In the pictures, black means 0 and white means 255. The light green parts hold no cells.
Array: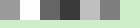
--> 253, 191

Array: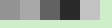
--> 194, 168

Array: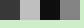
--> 191, 131

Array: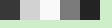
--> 249, 211

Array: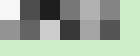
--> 246, 205

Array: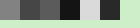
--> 218, 130

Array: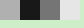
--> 230, 176

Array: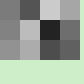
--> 203, 188
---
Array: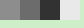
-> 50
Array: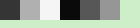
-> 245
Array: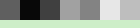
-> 64
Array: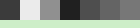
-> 144
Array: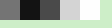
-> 74
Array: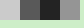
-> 35
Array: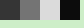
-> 219
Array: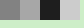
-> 30
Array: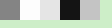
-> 229
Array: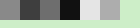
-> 110
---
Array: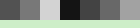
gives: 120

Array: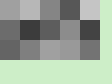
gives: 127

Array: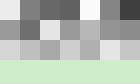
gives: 191

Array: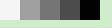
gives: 159

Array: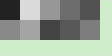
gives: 164

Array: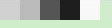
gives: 186

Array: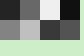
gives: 191

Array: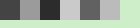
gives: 155

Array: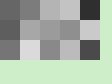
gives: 218

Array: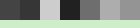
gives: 54
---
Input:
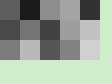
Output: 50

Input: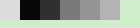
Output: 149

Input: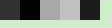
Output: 28

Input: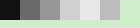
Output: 232

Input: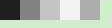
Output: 173

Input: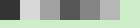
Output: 133
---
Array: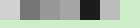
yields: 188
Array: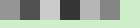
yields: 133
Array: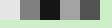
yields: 82
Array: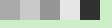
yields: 49
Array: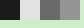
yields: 149
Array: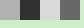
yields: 104
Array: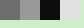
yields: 225
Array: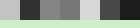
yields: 29
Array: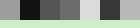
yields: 184
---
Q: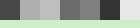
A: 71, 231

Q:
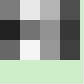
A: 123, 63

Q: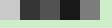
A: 201, 124

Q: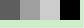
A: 94, 1

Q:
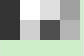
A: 51, 180

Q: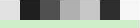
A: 225, 246
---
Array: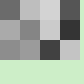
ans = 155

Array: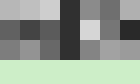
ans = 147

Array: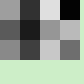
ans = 63

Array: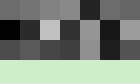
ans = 89

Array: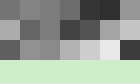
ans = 145

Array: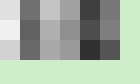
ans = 106
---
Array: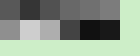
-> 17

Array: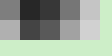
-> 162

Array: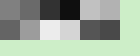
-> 85

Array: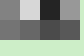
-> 75

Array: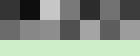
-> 93

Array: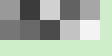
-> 195

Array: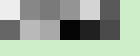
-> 32

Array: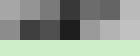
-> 179

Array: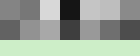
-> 111

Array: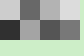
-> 85
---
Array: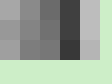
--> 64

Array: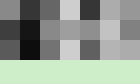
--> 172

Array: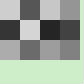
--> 199

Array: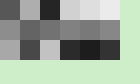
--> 222

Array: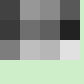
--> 138

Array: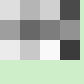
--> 208

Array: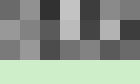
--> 138

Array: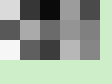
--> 156

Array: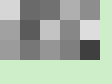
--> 175

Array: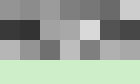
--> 106
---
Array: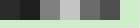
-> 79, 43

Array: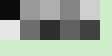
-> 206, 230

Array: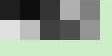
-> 128, 224

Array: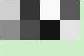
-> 89, 140

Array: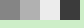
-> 59, 133

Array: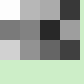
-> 56, 209

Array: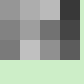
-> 56, 122

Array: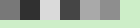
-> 142, 120

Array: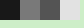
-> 226, 24
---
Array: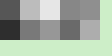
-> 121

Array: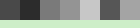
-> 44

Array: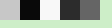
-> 9

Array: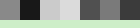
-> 24

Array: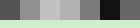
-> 144

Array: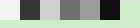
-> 54

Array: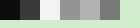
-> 58
